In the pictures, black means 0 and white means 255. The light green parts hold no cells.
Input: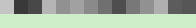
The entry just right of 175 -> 92
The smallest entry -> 57

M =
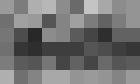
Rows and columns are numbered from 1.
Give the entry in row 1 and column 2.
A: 124
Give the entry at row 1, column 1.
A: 154
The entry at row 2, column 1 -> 112
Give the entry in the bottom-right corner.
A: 154
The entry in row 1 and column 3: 175
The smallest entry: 40
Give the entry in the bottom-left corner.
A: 175
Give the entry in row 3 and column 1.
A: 118
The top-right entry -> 148
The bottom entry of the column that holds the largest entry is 154
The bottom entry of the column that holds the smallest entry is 132
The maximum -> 196
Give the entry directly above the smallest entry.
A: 154

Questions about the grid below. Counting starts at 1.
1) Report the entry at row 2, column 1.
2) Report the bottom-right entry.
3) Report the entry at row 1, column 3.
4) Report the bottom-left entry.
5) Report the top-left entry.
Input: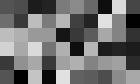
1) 110
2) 168
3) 28
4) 84
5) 84

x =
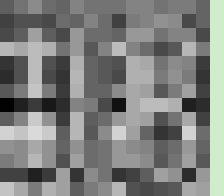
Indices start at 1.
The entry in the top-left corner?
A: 94
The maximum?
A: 218
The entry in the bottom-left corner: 196
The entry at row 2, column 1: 65
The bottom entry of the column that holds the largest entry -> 123
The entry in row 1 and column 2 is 115
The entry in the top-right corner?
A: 100
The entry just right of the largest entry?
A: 202
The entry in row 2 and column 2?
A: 81
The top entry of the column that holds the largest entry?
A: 139
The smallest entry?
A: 2
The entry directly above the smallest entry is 88
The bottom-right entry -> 160
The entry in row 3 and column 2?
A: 94
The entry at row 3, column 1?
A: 73
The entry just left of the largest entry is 196
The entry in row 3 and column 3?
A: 160
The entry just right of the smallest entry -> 32

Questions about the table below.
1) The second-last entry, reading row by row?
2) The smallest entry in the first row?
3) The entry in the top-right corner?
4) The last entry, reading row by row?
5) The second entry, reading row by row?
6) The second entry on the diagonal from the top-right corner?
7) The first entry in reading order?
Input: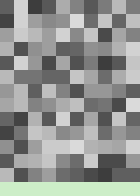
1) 95
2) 61
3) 123
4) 95
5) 210
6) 101
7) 95

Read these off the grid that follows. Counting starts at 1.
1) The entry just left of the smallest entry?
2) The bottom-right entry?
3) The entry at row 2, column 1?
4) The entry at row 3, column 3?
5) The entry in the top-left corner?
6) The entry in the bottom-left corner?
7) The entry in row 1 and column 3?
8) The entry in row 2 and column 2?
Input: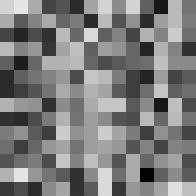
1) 170
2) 191
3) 170
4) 76
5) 211
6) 55
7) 170
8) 90

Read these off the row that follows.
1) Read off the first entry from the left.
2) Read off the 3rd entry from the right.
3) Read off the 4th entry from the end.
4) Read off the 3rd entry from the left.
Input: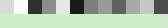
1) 217
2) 169
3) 96
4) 47

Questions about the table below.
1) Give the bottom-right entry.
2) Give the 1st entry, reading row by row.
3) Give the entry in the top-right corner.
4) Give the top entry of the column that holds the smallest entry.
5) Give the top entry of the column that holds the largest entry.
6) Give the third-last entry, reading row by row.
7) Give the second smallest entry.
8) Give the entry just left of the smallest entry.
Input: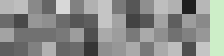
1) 197
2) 183
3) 183
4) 31
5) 216
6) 190
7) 53
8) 177
